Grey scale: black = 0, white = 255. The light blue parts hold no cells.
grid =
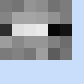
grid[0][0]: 123
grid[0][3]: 141
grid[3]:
[157, 137, 150, 150, 129, 109]
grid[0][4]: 114
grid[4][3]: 159
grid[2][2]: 228
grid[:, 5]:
[124, 125, 19, 109, 116]

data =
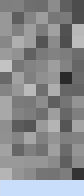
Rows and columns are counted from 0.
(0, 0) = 127
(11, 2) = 166
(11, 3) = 129
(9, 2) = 125
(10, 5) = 85
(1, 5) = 122
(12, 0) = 162
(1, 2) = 132
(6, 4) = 151
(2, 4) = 161
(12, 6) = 148
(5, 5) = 131
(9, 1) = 131
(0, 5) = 95
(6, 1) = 161
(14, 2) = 139
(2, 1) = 128
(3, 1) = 175
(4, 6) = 109
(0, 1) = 128
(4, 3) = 122
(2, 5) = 81
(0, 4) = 140
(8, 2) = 121
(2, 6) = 184
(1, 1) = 94
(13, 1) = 153
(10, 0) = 143
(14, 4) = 116
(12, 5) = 107
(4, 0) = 155

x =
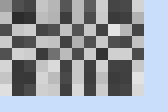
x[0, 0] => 153
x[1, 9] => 58
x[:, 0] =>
[153, 192, 77, 203, 81, 213, 197, 223]
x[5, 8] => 209
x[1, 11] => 178
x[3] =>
[203, 70, 79, 198, 194, 65, 176, 80, 201, 80, 72, 194]
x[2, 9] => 228
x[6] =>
[197, 57, 56, 212, 187, 73, 200, 62, 189, 60, 64, 226]
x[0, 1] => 80
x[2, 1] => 197
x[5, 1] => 56
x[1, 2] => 51
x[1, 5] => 61
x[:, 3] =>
[197, 188, 69, 198, 59, 195, 212, 207]
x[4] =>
[81, 210, 205, 59, 113, 187, 75, 203, 51, 208, 208, 75]
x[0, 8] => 206
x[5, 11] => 199
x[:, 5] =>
[86, 61, 193, 65, 187, 65, 73, 63]
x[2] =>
[77, 197, 205, 69, 80, 193, 83, 199, 67, 228, 182, 69]
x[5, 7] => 64
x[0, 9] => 69
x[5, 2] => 71

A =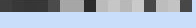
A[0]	62
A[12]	72

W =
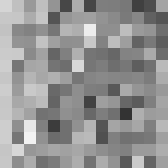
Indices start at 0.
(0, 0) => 213
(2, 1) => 136
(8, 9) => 150
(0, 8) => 126
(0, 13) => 164
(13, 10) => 89
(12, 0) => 197
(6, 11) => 135
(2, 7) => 237
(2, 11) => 154
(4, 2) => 138
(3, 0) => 200
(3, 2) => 145
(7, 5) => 117
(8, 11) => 91
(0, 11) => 64
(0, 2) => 153
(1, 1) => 198
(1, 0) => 199
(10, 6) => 145
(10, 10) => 152
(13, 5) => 153
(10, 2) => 231
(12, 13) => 173
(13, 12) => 100
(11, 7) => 186
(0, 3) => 191
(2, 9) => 143
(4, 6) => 176
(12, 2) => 151
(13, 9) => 146
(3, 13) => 93
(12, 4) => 166

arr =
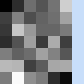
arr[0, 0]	1
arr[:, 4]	[115, 111, 102, 172, 130, 167, 44]
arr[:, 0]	[1, 63, 55, 44, 126, 185, 123]
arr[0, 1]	45
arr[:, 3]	[84, 99, 102, 58, 161, 92, 123]
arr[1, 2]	78
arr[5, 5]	170
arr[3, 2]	159
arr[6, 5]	11
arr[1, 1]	130
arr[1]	[63, 130, 78, 99, 111, 162]
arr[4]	[126, 97, 109, 161, 130, 86]
